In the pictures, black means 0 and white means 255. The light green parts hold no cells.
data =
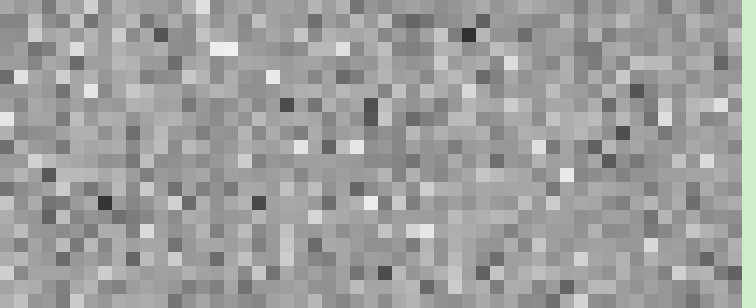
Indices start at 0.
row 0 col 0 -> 167
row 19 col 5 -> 156
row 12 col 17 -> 157
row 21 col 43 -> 137
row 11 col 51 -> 163
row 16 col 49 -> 196
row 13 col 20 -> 193
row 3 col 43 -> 165
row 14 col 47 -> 151
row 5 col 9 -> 172
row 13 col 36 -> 165
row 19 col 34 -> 97
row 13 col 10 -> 202
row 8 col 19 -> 160
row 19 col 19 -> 115
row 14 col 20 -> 168
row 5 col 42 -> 173
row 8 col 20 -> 168
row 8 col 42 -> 187
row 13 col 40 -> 164
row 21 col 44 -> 158
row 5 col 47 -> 164
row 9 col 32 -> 163
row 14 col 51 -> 163
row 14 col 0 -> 196
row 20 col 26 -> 164
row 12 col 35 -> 186
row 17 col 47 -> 157
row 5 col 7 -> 151
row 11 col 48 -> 194
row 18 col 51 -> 152
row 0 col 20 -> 162
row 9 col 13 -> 154
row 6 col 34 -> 166
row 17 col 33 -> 164
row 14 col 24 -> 167
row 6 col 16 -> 172
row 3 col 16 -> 239

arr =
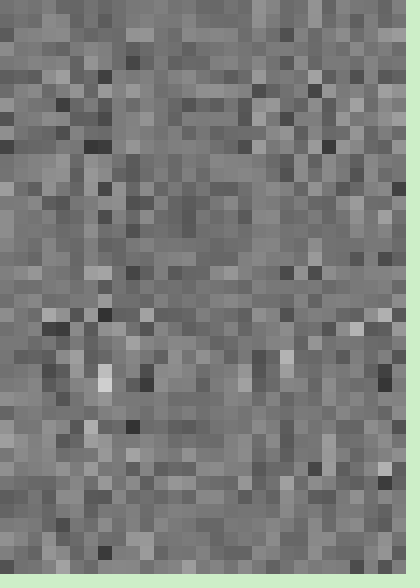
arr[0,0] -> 114
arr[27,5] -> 131
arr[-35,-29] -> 108
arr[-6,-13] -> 117
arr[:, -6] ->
[100, 107, 125, 119, 122, 93, 149, 91, 94, 105, 58, 137, 138, 119, 100, 103, 114, 114, 114, 141, 106, 127, 124, 84, 114, 115, 126, 140, 137, 110, 125, 155, 152, 155, 127, 90, 105, 106, 138, 112, 127]
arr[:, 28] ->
[127, 114, 155, 108, 118, 97, 146, 122, 157, 106, 147, 117, 117, 65, 138, 111, 102, 107, 97, 136, 105, 140, 87, 152, 123, 85, 131, 121, 130, 138, 82, 115, 142, 93, 98, 122, 125, 135, 114, 93, 125]
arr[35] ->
[93, 99, 117, 93, 139, 139, 89, 88, 134, 105, 112, 103, 115, 102, 135, 136, 117, 92, 114, 99, 139, 123, 93, 90, 121, 144, 112, 135, 122]
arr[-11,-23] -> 174
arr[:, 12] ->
[115, 120, 108, 112, 97, 129, 117, 103, 99, 126, 127, 105, 105, 120, 100, 101, 105, 118, 130, 89, 113, 111, 98, 116, 135, 143, 140, 127, 109, 117, 96, 108, 121, 104, 150, 115, 128, 122, 119, 117, 131]
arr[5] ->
[94, 99, 93, 142, 158, 98, 107, 64, 127, 121, 128, 115, 129, 137, 118, 108, 93, 106, 152, 118, 123, 115, 162, 93, 117, 80, 130, 88, 97]
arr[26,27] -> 65
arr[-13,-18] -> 125
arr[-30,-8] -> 140
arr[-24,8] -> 102
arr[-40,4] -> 132
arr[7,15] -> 93
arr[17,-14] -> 104
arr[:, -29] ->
[114, 106, 91, 139, 119, 94, 108, 147, 83, 143, 68, 114, 115, 157, 122, 141, 141, 131, 117, 127, 121, 111, 141, 112, 120, 118, 113, 121, 142, 101, 147, 159, 119, 144, 117, 93, 100, 122, 145, 127, 82]
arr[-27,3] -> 93
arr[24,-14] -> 100
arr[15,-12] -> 90
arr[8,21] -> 126
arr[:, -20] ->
[120, 122, 147, 94, 70, 121, 152, 107, 130, 131, 149, 90, 89, 102, 80, 104, 81, 120, 113, 69, 102, 111, 99, 112, 161, 134, 131, 92, 120, 121, 51, 122, 163, 94, 138, 105, 127, 128, 150, 126, 134]
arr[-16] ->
[118, 95, 99, 93, 138, 158, 94, 103, 122, 134, 118, 97, 143, 116, 144, 125, 99, 120, 80, 100, 179, 106, 104, 115, 90, 126, 108, 127, 85]
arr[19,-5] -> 128
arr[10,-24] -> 119
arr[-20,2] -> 135
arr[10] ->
[68, 100, 103, 105, 122, 119, 55, 60, 129, 149, 129, 121, 127, 129, 124, 112, 103, 77, 155, 120, 132, 106, 154, 58, 148, 135, 104, 97, 147]
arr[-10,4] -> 88
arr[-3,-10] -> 139
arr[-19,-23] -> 152
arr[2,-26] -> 136
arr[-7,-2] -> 60
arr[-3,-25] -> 96
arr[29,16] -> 124
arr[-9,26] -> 119
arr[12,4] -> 144

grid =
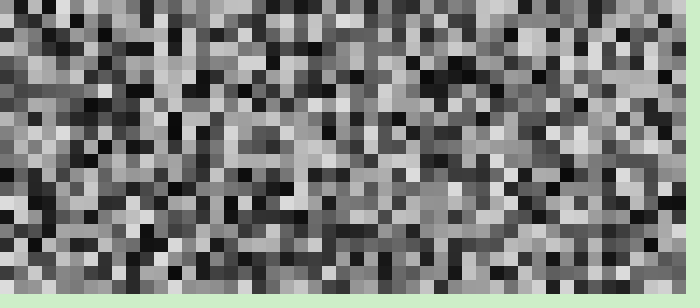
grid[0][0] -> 151
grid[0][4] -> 220
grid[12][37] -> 26
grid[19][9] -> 40
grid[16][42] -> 101
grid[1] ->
[203, 70, 42, 132, 205, 14, 142, 76, 180, 165, 35, 213, 56, 97, 122, 197, 119, 69, 44, 172, 210, 103, 195, 114, 219, 203, 70, 112, 77, 164, 96, 200, 63, 54, 193, 153, 109, 134, 131, 137, 105, 153, 34, 165, 184, 133, 182, 22, 153]
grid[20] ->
[220, 140, 149, 209, 132, 122, 149, 160, 89, 41, 106, 143, 216, 142, 149, 142, 119, 210, 56, 104, 172, 197, 141, 68, 51, 149, 164, 71, 103, 134, 196, 48, 136, 156, 157, 188, 114, 174, 208, 30, 211, 42, 91, 44, 32, 93, 197, 209, 122]
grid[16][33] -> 148
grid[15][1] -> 201
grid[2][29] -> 196
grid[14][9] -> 209
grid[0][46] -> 116
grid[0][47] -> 169
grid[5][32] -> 25
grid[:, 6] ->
[204, 142, 124, 193, 132, 44, 128, 12, 33, 67, 168, 15, 184, 201, 185, 23, 161, 45, 210, 65, 149]
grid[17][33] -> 68
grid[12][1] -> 97
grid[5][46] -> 176
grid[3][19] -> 33
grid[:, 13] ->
[166, 97, 198, 201, 178, 204, 26, 118, 184, 206, 169, 102, 89, 37, 181, 102, 79, 135, 102, 180, 142]
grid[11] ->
[118, 129, 193, 160, 100, 33, 15, 134, 184, 111, 201, 146, 163, 102, 35, 103, 191, 173, 172, 185, 147, 183, 172, 214, 169, 105, 56, 187, 202, 196, 41, 24, 63, 172, 52, 217, 126, 135, 90, 84, 45, 157, 122, 108, 82, 80, 83, 159, 165]
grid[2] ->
[48, 149, 121, 21, 58, 153, 124, 11, 131, 158, 167, 176, 17, 198, 85, 33, 82, 208, 45, 96, 179, 92, 197, 93, 75, 94, 96, 185, 57, 196, 35, 96, 172, 48, 146, 119, 13, 203, 192, 19, 187, 69, 168, 192, 19, 95, 69, 155, 131]
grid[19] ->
[60, 111, 201, 84, 134, 125, 65, 47, 213, 40, 168, 165, 11, 180, 26, 65, 54, 94, 37, 118, 137, 112, 65, 206, 98, 132, 123, 27, 105, 88, 136, 142, 22, 194, 158, 20, 42, 193, 128, 94, 102, 110, 204, 124, 219, 102, 108, 107, 92]
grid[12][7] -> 97
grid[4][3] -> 165
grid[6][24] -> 169
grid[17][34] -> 84
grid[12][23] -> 77
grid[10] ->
[97, 182, 125, 200, 141, 41, 168, 13, 138, 19, 40, 170, 54, 169, 63, 120, 197, 95, 81, 45, 109, 186, 199, 173, 94, 52, 196, 82, 77, 174, 86, 107, 117, 157, 170, 155, 150, 145, 80, 67, 194, 214, 184, 65, 115, 180, 216, 190, 80]
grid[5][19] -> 158
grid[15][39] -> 68
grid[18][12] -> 143
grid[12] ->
[14, 97, 38, 174, 66, 144, 184, 97, 169, 151, 158, 55, 165, 89, 49, 195, 91, 13, 129, 54, 118, 185, 30, 77, 34, 160, 165, 174, 62, 220, 74, 114, 59, 60, 46, 104, 218, 26, 172, 170, 10, 66, 123, 25, 219, 140, 71, 137, 147]
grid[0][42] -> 31
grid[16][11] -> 119
